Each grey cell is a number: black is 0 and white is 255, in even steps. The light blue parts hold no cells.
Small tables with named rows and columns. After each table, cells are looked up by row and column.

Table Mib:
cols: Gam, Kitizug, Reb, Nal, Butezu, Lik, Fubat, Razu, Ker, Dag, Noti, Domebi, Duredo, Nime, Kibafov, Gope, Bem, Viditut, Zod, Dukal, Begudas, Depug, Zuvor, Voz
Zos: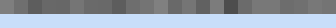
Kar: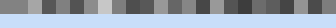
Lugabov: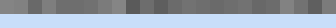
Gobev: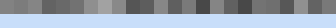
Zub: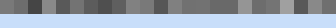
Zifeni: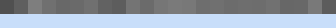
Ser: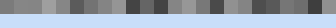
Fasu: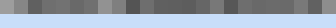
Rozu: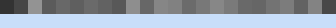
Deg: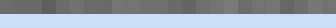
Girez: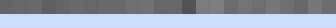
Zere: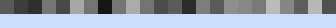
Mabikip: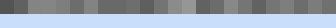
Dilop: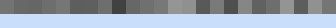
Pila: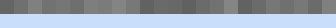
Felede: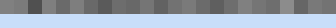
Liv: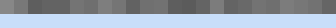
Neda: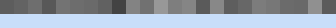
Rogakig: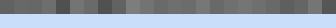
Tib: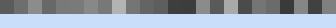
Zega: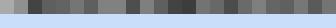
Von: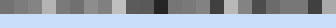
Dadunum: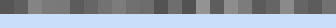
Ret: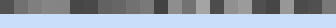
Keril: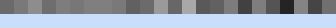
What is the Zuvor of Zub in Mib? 137
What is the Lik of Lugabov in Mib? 110
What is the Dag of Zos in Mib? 110
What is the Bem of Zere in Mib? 142
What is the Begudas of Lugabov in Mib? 130
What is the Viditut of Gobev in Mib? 72
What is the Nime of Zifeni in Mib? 120
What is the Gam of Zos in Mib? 126
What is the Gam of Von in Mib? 114
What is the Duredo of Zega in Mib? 67
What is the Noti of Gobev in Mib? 93
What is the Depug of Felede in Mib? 102
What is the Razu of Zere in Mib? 22
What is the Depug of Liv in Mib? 119
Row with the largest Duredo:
Dilop

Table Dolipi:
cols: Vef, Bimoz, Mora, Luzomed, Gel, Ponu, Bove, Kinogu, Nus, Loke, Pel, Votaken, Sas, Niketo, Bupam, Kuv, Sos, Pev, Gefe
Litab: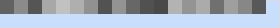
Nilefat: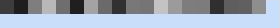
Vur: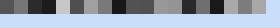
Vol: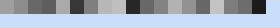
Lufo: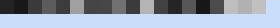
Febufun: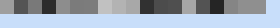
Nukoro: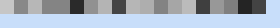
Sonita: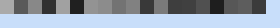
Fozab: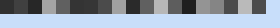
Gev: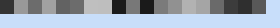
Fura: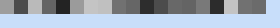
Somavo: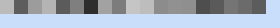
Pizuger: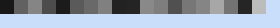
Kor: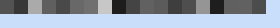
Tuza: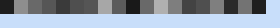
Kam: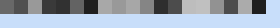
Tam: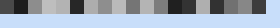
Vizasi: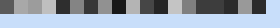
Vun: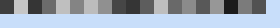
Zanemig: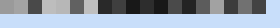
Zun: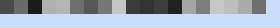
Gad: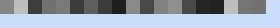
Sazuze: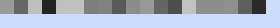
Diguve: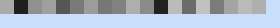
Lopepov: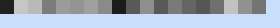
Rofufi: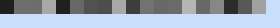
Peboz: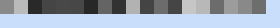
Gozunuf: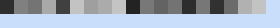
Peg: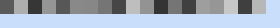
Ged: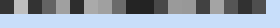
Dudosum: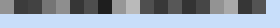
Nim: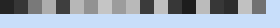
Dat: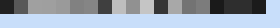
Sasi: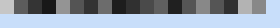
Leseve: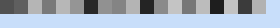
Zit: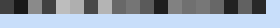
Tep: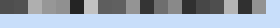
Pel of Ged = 35
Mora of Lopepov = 185
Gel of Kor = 73
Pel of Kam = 133
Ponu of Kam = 99
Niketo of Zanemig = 35
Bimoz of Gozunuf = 128
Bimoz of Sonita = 89
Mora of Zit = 138
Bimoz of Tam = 29
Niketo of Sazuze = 194
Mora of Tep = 175
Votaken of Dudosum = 56
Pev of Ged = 49
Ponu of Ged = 45
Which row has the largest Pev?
Nim

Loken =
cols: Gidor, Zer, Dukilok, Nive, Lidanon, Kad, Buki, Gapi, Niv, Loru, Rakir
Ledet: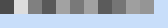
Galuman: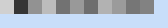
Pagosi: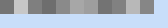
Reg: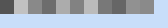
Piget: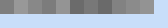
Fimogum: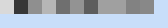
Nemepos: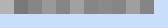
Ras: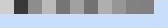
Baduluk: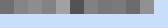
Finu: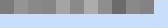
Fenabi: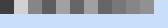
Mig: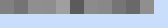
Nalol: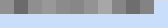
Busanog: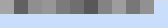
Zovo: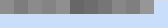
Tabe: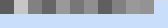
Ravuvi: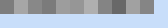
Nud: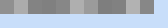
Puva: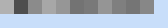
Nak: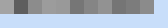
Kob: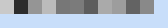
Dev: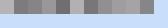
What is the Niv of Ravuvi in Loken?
104
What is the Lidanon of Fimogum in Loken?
111
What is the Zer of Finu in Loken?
148
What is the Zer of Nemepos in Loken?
121
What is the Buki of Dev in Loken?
119
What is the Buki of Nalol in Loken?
147
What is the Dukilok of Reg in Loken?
137
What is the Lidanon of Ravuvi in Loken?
157
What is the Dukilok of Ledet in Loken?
128
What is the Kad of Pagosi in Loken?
167
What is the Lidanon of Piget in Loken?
148
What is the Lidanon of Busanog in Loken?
123
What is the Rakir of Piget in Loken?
147
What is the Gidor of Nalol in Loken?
144
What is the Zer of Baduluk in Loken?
133
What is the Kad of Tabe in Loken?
119
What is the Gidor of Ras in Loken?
206

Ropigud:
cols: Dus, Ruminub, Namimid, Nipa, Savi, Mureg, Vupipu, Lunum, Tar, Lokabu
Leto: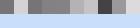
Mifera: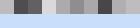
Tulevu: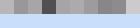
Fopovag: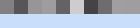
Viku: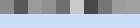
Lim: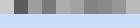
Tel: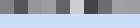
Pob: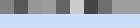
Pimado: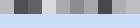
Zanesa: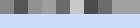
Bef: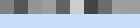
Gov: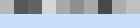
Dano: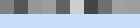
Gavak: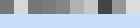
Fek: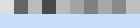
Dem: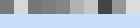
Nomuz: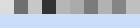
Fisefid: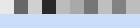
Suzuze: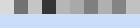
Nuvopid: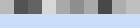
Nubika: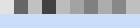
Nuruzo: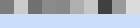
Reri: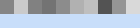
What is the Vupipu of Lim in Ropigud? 131
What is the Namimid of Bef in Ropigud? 149
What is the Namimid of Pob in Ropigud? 151
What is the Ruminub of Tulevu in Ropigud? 152
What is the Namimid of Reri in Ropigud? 129
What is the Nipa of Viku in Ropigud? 145
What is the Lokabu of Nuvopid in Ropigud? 191
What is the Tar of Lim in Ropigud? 150
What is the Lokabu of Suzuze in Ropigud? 193
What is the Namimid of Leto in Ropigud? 117
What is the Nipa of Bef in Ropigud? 157
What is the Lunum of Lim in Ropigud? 137
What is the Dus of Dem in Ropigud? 121
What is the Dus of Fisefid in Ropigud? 232
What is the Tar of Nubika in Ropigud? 136

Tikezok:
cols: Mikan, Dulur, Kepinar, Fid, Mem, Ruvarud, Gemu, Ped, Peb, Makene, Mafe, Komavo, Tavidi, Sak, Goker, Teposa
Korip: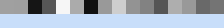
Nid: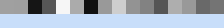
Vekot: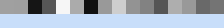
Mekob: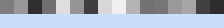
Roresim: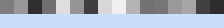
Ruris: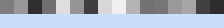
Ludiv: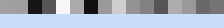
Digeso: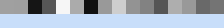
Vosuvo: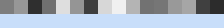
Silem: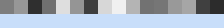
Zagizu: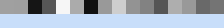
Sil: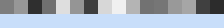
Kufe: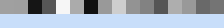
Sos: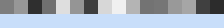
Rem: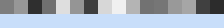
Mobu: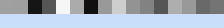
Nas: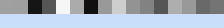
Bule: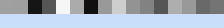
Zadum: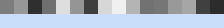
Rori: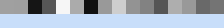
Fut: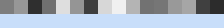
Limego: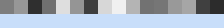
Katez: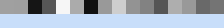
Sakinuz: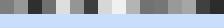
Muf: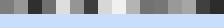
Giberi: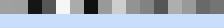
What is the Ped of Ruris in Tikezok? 215
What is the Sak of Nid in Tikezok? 153
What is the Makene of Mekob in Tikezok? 180
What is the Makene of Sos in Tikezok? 180
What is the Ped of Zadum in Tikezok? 215
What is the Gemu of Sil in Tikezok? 62
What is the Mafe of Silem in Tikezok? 114
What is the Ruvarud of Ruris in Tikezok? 149
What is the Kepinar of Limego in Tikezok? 47
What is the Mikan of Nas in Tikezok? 160

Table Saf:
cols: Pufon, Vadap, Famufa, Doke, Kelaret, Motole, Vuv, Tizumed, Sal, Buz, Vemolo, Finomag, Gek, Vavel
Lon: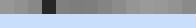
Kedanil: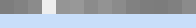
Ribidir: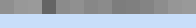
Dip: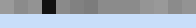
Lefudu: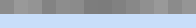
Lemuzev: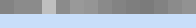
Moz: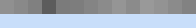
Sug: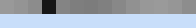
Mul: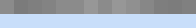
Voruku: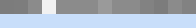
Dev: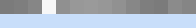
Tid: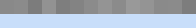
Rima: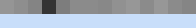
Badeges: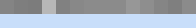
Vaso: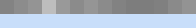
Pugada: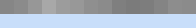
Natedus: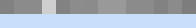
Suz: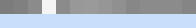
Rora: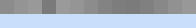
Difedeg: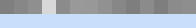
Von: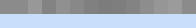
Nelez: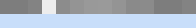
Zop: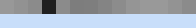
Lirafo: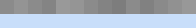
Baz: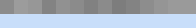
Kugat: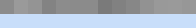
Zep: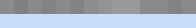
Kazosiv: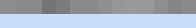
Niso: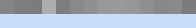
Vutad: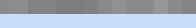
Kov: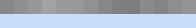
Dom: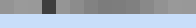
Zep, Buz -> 153
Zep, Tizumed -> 147
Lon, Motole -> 125
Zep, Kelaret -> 139
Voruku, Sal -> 139
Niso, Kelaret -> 126
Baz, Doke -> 131
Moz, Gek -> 139
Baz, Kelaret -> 145
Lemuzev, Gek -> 139
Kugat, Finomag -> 153
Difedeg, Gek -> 139

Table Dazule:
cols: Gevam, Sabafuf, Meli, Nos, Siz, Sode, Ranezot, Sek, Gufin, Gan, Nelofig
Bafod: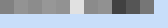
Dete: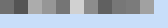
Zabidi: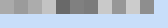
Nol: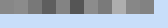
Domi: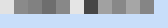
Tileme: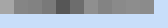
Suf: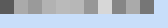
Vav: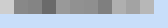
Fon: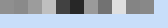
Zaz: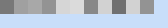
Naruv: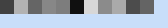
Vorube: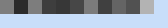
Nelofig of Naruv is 100
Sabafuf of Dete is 84
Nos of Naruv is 135
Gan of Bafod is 85
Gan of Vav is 163
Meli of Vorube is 125
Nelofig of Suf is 118
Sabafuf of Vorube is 43
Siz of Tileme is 86
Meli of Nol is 120
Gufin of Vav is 175
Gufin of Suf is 134
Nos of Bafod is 151
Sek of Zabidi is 201
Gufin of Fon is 223
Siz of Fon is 65
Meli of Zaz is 168
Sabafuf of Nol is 139
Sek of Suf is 215

